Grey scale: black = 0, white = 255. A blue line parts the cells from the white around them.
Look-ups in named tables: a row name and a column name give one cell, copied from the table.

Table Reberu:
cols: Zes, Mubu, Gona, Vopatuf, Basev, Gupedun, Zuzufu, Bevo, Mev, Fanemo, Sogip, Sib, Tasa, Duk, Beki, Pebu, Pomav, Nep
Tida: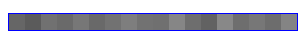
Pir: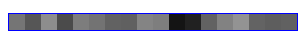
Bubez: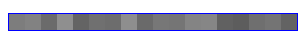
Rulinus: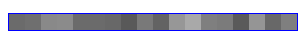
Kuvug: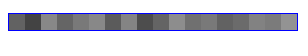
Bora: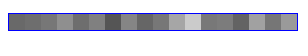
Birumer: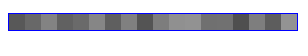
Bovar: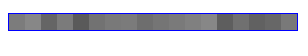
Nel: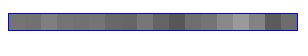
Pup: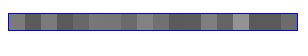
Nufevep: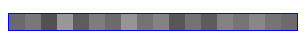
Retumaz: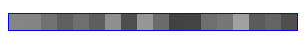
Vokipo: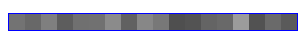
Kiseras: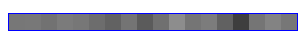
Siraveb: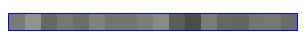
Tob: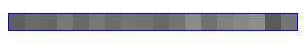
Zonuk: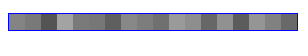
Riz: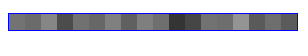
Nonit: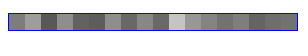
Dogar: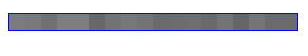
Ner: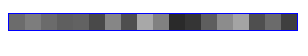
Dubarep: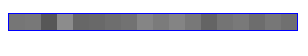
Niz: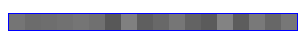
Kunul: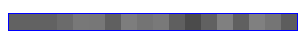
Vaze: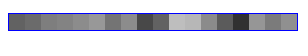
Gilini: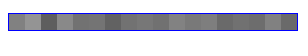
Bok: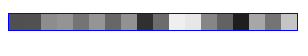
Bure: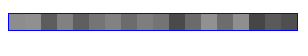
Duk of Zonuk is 145
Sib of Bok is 231
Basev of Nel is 113
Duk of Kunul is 128
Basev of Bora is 110
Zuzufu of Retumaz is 143
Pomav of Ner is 107
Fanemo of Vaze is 98
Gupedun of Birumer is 134
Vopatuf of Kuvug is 101
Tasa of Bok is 134
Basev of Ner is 98
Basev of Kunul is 120
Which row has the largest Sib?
Bok

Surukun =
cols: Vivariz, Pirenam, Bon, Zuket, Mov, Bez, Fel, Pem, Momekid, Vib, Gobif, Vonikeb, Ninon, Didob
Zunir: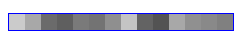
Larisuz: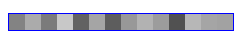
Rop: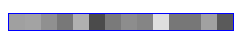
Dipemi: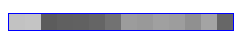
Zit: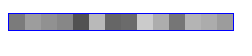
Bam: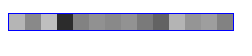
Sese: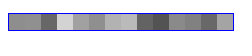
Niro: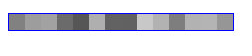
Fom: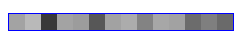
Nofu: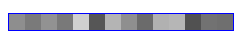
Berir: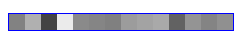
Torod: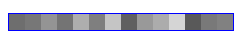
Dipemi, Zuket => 96
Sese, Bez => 143
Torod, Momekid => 153
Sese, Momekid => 99
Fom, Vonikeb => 108
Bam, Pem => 146
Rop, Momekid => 133
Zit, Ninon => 172
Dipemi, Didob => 103
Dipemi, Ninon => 164

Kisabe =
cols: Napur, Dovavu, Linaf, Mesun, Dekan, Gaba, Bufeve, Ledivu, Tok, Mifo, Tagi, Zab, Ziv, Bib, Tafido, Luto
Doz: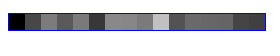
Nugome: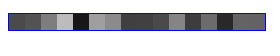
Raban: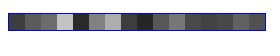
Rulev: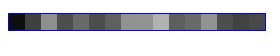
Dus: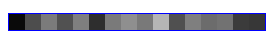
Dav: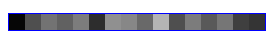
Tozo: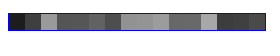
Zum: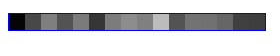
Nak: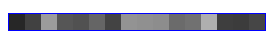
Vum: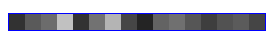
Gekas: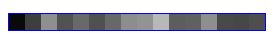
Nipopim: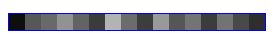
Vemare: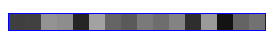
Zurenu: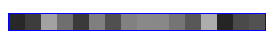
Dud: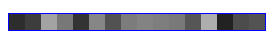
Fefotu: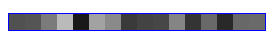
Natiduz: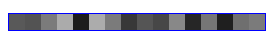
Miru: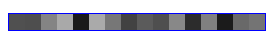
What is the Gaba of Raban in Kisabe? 129
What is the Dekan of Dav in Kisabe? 124
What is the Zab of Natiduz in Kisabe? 38
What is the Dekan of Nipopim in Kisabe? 99
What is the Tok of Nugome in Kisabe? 65
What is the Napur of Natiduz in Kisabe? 89
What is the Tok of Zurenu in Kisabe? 137
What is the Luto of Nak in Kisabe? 70
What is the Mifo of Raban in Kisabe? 87
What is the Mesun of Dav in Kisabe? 97

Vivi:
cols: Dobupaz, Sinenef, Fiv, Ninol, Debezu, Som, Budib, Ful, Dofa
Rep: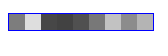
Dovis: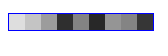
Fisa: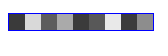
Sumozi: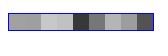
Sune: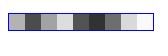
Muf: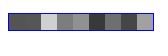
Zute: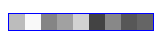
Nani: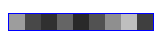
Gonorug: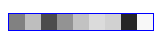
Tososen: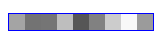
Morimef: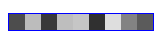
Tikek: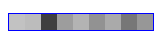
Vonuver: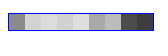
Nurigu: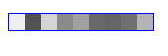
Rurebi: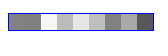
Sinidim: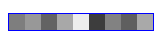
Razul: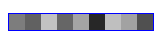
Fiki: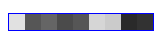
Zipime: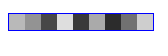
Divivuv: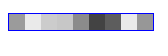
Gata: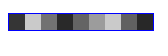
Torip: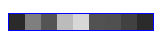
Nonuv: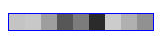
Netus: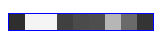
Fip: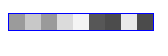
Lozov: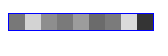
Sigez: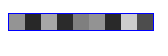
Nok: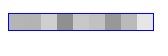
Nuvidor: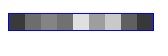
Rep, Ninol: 66
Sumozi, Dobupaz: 161
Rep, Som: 120
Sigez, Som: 147
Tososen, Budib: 204
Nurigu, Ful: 112
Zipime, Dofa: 206
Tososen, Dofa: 155
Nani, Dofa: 63
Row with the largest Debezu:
Fip

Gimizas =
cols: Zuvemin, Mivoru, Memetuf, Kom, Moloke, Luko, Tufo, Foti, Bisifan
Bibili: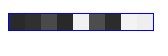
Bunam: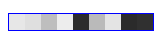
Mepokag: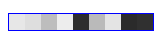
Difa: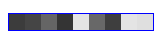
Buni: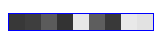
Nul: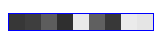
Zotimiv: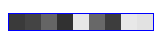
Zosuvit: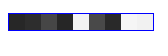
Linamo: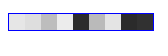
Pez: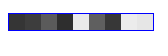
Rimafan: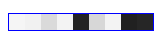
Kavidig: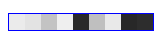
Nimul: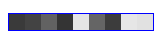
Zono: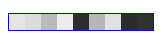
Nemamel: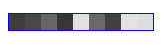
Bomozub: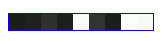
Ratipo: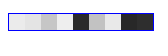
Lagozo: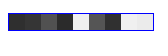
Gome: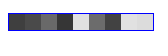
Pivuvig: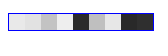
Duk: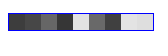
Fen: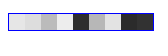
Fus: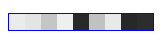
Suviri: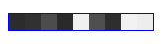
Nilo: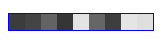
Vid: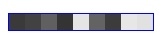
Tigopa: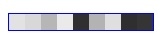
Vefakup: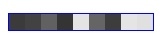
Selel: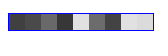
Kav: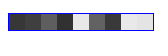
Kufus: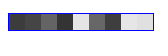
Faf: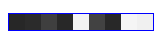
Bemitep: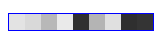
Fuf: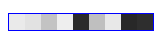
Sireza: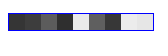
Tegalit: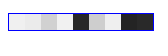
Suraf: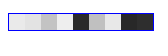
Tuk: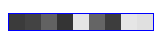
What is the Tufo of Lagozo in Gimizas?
48
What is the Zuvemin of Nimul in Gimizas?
58
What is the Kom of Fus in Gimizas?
239
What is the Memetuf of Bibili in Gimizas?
74
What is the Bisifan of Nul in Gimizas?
229
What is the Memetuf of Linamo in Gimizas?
189
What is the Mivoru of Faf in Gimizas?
43
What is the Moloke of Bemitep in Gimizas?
48
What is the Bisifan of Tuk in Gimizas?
224
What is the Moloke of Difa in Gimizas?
228
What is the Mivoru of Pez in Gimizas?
61
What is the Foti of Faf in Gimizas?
245
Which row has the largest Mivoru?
Rimafan

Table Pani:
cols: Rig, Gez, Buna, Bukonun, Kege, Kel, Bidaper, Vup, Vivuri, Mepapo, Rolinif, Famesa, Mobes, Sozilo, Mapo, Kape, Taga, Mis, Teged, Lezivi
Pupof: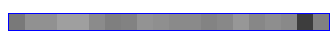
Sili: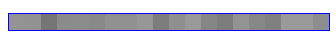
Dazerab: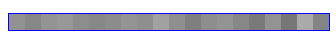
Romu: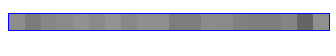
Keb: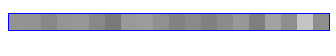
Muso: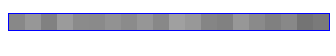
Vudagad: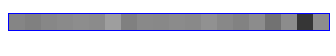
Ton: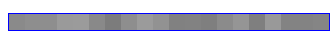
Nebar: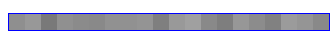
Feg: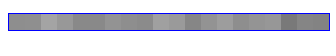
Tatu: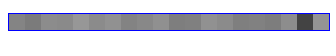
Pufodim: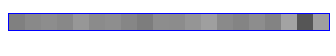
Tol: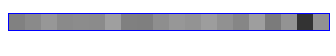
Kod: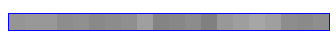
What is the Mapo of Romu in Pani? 128
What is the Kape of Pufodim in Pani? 141
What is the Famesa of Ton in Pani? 130
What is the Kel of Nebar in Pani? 137
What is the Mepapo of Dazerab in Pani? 161
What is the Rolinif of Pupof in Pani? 138
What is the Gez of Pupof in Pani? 145
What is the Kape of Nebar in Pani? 140

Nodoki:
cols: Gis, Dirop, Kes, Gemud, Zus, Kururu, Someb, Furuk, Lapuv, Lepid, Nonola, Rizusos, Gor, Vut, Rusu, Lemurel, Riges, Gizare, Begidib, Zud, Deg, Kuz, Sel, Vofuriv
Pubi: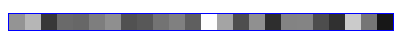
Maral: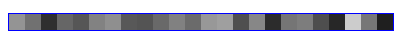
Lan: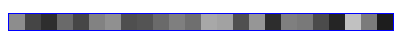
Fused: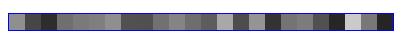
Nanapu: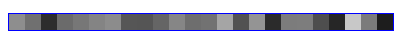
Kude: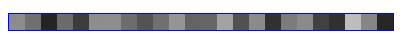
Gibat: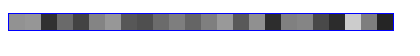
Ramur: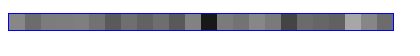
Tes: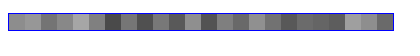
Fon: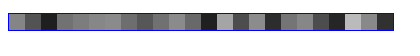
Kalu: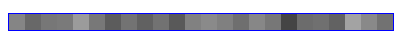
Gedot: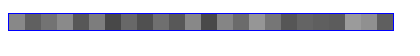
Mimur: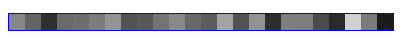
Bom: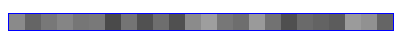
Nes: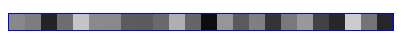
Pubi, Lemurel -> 144
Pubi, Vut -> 164
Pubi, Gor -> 253
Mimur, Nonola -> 137
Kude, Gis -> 140
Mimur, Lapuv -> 88
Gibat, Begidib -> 133
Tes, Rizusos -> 143
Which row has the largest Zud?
Kalu

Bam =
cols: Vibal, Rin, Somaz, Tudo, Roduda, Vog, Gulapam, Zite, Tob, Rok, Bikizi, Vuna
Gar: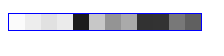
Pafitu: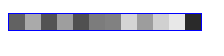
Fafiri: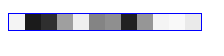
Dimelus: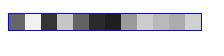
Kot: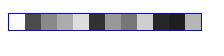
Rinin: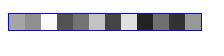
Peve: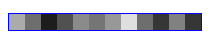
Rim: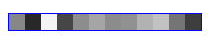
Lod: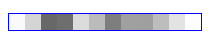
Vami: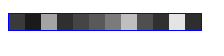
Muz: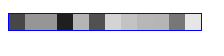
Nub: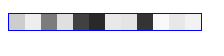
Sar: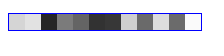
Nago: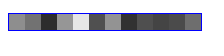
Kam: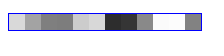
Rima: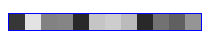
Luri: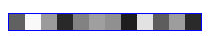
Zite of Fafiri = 33
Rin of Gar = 237
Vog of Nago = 80
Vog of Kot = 49
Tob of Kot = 206
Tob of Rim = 178
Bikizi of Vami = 228
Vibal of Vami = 58
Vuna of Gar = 96
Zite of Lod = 160
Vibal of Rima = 55

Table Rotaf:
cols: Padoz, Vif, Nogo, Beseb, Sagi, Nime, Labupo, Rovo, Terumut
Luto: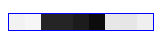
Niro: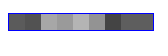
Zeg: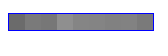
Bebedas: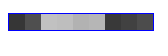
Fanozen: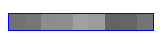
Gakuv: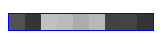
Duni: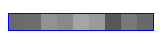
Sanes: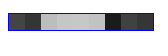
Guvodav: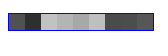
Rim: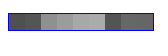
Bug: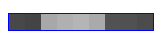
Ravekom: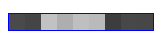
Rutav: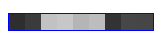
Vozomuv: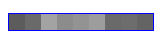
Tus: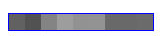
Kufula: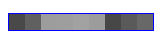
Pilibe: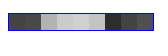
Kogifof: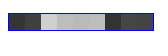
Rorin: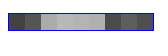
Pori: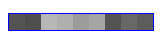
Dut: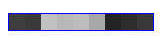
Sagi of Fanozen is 160
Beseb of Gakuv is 187
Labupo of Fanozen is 99
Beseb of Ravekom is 174
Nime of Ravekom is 186
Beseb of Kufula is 158
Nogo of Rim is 144

